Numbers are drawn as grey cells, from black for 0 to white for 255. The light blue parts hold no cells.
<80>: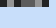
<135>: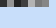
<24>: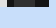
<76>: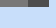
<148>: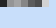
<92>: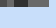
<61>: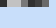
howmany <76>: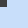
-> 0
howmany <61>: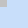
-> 2
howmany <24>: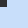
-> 3
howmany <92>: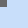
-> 4
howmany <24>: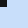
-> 3

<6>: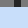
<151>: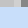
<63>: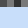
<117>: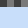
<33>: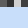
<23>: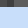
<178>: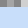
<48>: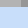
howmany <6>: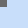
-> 0
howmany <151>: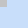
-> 2
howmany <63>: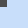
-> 1
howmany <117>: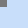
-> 2
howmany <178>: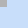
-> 0

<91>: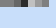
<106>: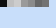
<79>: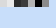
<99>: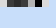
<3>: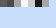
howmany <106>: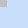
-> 1
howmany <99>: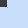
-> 2
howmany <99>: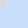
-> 2
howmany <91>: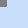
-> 3

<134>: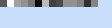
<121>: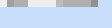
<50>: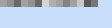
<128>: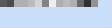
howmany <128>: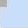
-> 4
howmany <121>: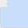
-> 5
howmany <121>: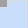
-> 1
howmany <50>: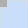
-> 1
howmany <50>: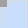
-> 4

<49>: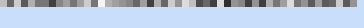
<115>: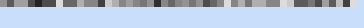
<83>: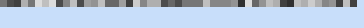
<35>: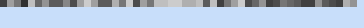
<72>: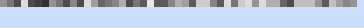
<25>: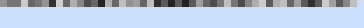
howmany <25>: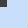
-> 0
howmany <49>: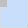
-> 2
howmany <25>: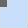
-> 7
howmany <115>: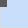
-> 4

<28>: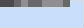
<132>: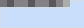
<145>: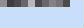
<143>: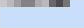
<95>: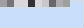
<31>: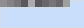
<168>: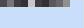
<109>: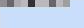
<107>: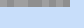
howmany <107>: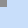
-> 5
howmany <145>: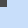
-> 3
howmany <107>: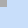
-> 0
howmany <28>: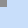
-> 4
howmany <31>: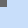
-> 2
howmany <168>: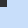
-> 2
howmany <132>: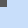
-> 3

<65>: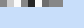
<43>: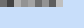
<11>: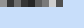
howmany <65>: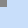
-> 4
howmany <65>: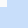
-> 2
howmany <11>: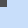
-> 1
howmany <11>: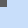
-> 1

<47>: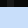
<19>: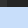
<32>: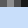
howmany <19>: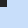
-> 3
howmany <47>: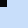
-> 3

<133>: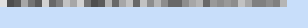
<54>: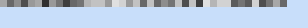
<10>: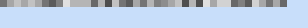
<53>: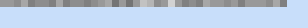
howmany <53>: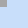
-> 5
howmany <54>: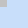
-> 6
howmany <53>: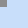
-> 10
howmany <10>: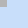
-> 6
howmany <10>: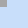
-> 8

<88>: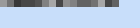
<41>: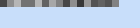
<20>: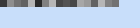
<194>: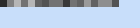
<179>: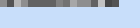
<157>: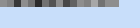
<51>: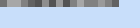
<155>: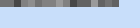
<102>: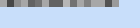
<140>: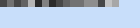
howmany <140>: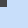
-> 4
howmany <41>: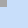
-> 1
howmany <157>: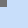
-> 3
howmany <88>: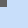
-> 3
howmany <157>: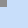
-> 6
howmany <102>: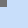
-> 2
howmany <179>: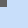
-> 5

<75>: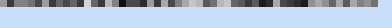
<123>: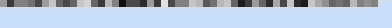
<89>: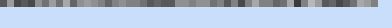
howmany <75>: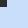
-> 3
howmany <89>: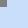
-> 12
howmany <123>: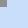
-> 2
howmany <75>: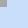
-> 6
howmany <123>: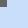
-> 7
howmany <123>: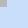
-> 4
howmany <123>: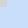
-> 1

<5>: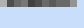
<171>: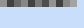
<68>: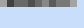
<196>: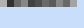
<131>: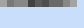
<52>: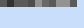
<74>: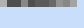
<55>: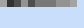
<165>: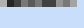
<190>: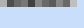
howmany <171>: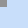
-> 2
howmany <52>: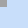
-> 0

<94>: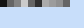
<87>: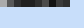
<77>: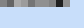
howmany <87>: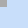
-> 1
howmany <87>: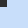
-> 3
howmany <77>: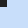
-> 1
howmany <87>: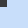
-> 1
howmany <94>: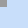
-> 1
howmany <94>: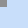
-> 1
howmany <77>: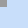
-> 1

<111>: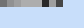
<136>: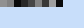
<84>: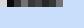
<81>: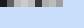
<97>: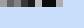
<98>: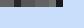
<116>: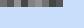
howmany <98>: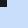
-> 1
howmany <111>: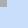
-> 3

